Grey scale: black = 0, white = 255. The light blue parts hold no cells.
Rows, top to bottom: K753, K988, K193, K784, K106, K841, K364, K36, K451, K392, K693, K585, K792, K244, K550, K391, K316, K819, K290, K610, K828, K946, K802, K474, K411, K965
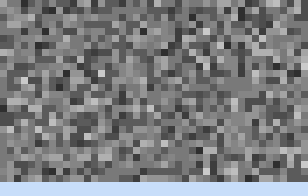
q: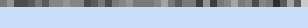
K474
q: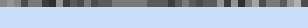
K988
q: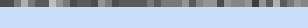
K819
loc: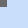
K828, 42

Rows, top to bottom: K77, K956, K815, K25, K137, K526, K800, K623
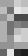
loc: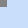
K25, 2
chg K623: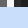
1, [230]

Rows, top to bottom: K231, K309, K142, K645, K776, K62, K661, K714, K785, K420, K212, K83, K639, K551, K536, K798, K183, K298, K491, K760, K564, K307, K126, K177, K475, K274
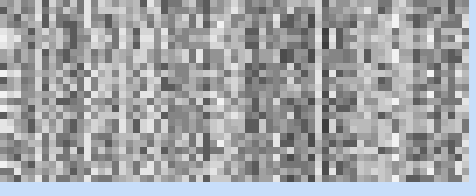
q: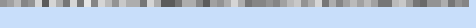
K639
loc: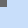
K639, 60
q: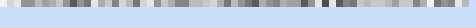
K212
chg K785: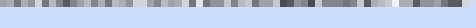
61, [133]
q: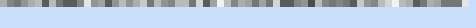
K645

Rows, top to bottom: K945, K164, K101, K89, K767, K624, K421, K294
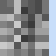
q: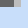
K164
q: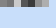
K89
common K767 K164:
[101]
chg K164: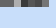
2, [189]
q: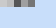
K421
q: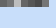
K945

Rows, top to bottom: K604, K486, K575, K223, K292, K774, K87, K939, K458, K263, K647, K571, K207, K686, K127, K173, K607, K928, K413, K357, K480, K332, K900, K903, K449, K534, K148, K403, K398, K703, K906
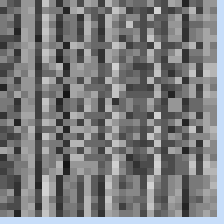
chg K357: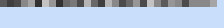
9, [121]
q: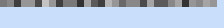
K575
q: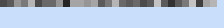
K413
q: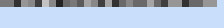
K127
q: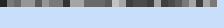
K207

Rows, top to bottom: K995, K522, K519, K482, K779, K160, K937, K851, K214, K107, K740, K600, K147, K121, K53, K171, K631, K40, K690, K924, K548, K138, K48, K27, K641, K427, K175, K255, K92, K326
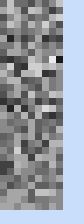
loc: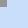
K92, 0
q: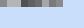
K600
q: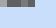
K175
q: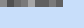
K175
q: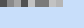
K121
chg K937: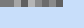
8, [108]

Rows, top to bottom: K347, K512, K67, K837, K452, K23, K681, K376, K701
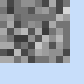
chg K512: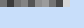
3, [116]
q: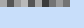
K452
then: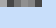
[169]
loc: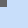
K67, 2
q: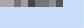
K701
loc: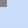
K837, 5
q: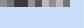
K23

